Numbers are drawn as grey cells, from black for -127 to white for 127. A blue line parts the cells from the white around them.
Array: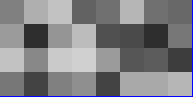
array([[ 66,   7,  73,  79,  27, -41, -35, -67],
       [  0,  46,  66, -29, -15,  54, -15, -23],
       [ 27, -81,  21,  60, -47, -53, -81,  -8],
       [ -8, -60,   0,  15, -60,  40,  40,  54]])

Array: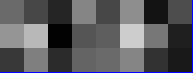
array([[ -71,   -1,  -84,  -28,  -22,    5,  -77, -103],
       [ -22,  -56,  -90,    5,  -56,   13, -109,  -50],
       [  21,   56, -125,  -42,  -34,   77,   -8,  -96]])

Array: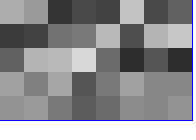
array([[-29,  51,  58,  87, -21, -83, -41, -83],
       [ 32,   0,  39, -41,  -7,  32,   7,   7],
       [ 19,  26,  -7, -35, -21,  13,   7,  19],
       [-68, -60, -14,  -7,  58, -48,  51,  72],
       [ 45,  26, -75, -54, -60,  66, -54, -29]])

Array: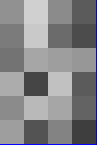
array([[ 44, -58,  65, -36],
       [ 11,  57,  38, -28],
       [-12,  38,  30,  23],
       [ 17,  80,  11, -36],
       [ 30, -44,   3, -65],
       [ -4,  73, -20, -51]])

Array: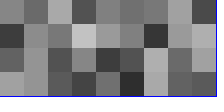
array([[  6, -21,  41, -45,   0, -15,  -7,  33, -53],
       [-66,  12,  -7,  66,  26,   0, -73,  26,  47],
       [ 33,  20, -37, -59, -15, -81,  41, -29, -37],
       [-29,  20, -45,   6, -66, -45,  47, -21,  33]])

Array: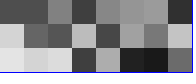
array([[ 100,   84,   92,  -64,   45,  -94, -102,  -20],
       [ -49,  -49,    1,  -64,    7,   21,   27,  -79],
       [  84,  -26,  -42,   60,  -56,   33,   -7,   68]])

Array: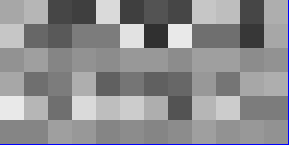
array([[  5,   5,  31,  24,   5,  12,   5,  12,  31,  18,  24,  18],
       [ 18,  31,   5,  18,  12,  24,  24,  12,  31,  31,  12,  18],
       [ 39, -16,  -3,  46, -31, -10, -31, -24,  24, -10,  39,  46],
       [105,  54, -16,  90,  62,  76,  46, -44,  54,  76,  -3,  -3],
       [ 70, -24, -38,  -3,  -3,  98, -79, 105, -16, -16, -72,  39],
       [ 39,  54, -57, -64,  90, -64, -44, -57,  70,  62, -57,  46]])
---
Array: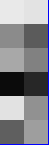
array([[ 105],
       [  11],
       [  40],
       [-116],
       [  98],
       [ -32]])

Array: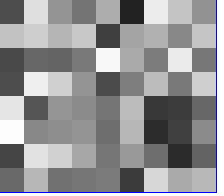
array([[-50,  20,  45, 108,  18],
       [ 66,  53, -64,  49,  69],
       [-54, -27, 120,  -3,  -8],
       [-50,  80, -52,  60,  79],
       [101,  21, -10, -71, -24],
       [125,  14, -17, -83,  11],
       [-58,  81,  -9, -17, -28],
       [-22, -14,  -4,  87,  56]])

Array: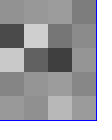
array([[ 18,  28],
       [-53,  -9],
       [ 73, -64],
       [  5,  28],
       [ 25,  56]])

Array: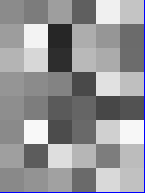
array([[ 11,  30, 112],
       [ 29, -89,  22],
       [ 52, -82,  43],
       [ 21,   3,  97],
       [ 14, -37, -56],
       [ 10, -51,  80],
       [ 31,  94,  -2],
       [  9,  33,  89]])

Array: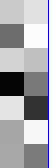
array([[  74],
       [ -17],
       [  84],
       [-122],
       [  99],
       [  39],
       [  40]])

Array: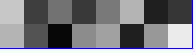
array([[  70,  -13,   -6,  -95],
       [  53, -120,   32,   24]])

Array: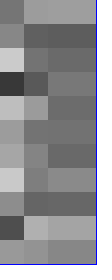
array([[-10,  30],
       [  7, -34],
       [ 75, -21],
       [-71,  -7],
       [ 62, -19],
       [ 28, -13],
       [ 38, -22],
       [ 73,  10],
       [ 13, -24],
       [-49,  36],
       [ 25,   7]])
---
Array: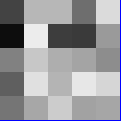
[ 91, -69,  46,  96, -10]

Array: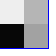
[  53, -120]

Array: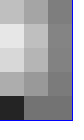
[-1, 63, 88]

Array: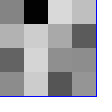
[63, 41, 85, 12]

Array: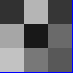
[ -73, -103,   66]

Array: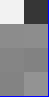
[-73,  12]

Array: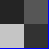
[-41,  69]

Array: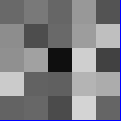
[ -44,   29, -112,  -29,  -28]
